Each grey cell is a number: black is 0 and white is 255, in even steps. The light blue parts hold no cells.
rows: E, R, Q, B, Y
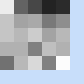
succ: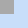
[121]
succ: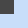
[35]
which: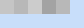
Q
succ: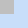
[177]
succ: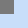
[142]

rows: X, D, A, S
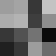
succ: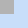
[62]
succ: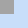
[55]
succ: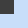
[142]
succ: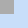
[179]
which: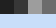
S

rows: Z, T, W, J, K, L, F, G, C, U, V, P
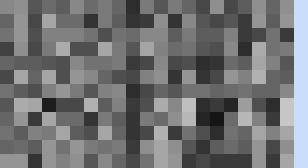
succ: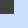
[143]
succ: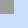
[79]

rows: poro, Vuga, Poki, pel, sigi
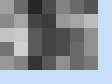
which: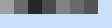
poro
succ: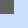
[144]
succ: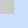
[90]
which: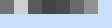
pel
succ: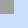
[106]

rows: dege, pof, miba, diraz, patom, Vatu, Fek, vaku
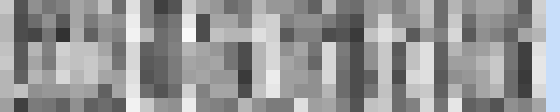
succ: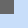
[215]
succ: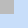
[109]
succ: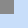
[129]
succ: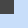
[117]
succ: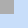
[97]

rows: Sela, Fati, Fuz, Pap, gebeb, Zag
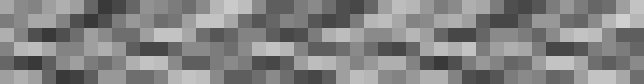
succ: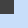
[94]
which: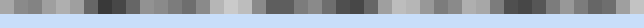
Sela
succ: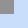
[138]
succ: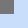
[159]
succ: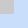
[189]

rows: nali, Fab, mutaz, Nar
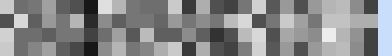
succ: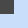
[23]
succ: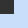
[80]
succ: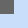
[153]
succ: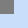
[209]
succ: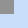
[66]

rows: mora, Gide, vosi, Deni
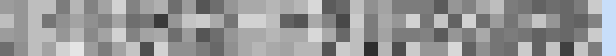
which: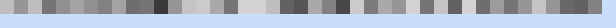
Gide
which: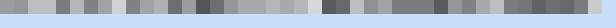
mora
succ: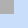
[110]
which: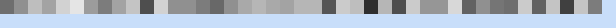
Deni
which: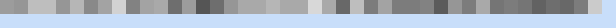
vosi
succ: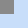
[163]

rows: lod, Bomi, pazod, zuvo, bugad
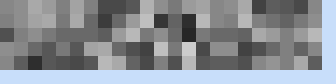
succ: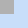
[142]
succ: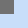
[99]
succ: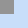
[128]
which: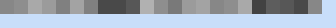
lod
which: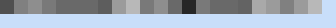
pazod

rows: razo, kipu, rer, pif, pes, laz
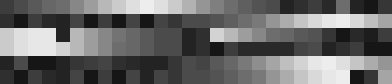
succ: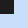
[61]
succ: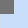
[103]

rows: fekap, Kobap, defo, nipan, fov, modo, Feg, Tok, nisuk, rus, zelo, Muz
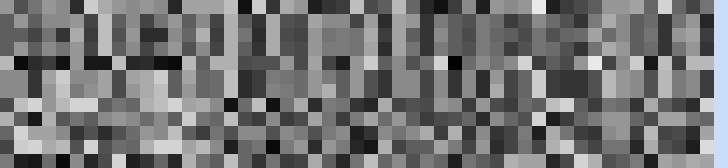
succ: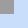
[44]
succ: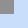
[163]
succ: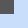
[115]
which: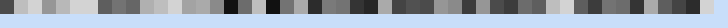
Tok
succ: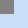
[122]
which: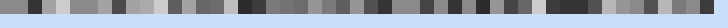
modo
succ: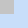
[122]

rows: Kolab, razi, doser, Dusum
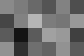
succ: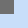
[99]
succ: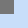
[153]
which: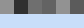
Dusum
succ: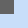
[146]
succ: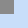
[124]
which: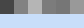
razi
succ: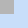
[124]

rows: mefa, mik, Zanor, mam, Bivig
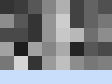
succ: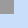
[191]
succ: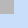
[111]
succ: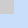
[66]
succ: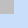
[141]
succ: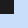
[162]
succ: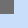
[141]

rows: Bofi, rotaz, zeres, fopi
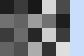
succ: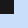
[215]
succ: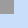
[113]
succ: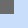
[38]
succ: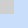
[59]
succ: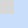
[74]
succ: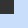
[222]
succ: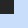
[207]

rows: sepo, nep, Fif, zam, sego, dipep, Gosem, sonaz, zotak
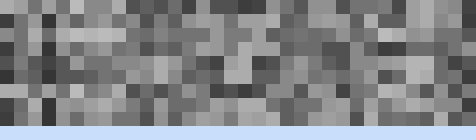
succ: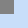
[115]
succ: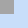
[159]
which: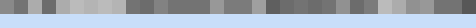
Fif
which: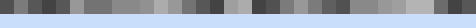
sego
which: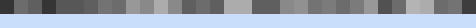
dipep
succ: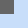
[137]
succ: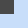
[159]

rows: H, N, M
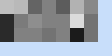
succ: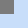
[142]
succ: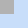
[136]
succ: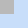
[100]
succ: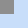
[129]

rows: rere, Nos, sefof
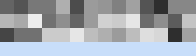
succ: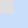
[215]
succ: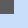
[196]
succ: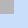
[169]
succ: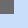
[142]
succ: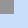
[128]

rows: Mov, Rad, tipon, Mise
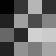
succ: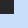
[209]
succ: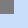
[166]
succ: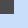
[132]

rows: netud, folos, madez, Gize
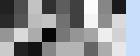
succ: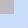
[195]
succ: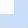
[134]
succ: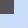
[188]
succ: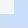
[141]
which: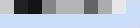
Gize
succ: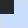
[85]
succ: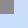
[218]

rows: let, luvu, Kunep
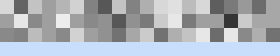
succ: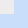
[159]
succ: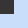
[203]
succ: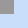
[108]
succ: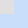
[188]

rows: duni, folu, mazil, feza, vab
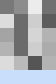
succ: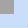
[107]
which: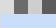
folu
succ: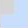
[179]

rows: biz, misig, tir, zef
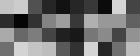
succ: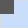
[50]
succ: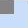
[158]
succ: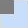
[68]
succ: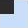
[5]
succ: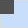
[38]
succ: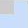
[81]
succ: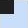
[24]

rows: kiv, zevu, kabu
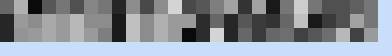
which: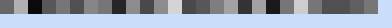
kiv
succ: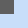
[118]
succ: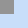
[154]
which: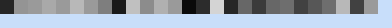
kabu
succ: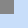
[118]

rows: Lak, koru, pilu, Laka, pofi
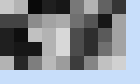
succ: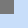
[179]
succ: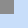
[163]
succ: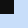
[193]
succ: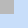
[156]
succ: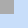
[112]
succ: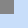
[193]

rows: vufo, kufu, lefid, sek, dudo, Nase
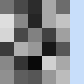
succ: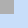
[152]
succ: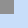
[94]
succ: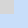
[73]
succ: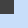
[160]

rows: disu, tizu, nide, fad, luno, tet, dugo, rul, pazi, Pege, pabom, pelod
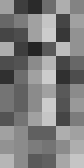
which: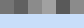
dugo
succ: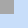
[197]
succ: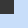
[146]

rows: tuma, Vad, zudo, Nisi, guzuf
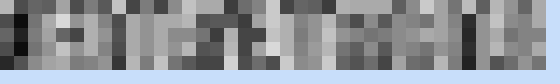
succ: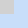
[77]
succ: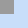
[182]
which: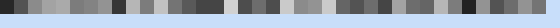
guzuf
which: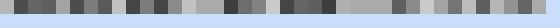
tuma
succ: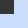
[182]
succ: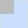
[95]

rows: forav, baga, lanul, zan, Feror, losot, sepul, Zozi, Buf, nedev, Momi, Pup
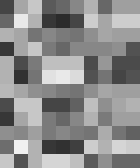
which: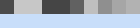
Zozi
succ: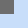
[240]
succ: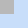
[166]
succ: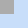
[116]
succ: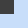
[205]
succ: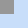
[75]

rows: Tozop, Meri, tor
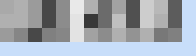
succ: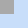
[176]
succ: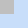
[80]
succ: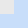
[176]

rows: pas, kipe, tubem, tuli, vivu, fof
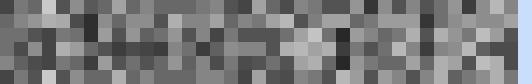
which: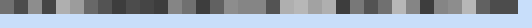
tuli
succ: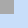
[76]
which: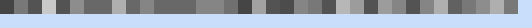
fof
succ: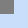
[162]
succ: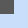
[104]

